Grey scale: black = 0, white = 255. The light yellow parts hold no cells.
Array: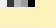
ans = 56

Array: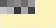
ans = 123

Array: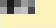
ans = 24

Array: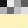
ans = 235

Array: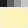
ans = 96

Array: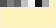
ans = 126

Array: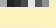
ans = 33

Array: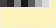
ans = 37

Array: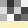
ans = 52
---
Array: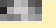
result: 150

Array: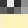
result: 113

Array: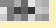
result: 201

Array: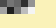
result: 189

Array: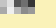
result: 139

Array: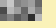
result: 170
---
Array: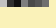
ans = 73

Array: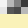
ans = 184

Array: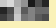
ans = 25

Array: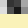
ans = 52

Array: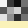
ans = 57

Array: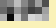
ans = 92
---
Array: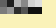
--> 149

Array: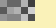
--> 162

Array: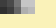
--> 61

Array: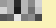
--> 170

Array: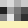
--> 162

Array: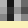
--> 48

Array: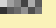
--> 90
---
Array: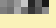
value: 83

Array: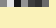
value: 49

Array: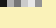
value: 232

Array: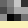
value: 34

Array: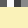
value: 65

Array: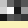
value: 71
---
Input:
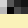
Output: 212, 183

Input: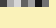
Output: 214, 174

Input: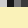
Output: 205, 117

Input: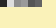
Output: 222, 154

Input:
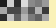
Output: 219, 207

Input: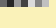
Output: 219, 192
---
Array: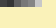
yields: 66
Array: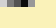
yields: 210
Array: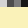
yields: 211
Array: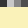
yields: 52
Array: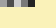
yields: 160
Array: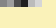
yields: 133
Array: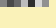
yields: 132
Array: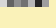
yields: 215
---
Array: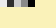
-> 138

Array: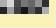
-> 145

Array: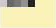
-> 145

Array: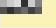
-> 204

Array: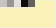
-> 13

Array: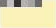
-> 163

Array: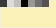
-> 111

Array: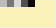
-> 81
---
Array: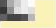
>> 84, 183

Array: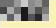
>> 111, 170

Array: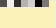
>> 79, 120

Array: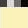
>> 65, 9

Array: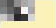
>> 112, 214

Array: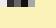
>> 236, 168
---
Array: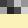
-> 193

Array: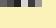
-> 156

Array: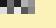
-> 221

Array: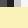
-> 203

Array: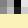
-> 205

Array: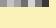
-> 196

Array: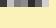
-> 193
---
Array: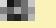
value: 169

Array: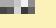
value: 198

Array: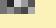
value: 213

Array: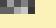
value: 84

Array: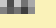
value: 199

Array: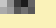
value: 59

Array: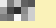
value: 44

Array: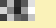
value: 32

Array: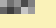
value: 144

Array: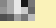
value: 231
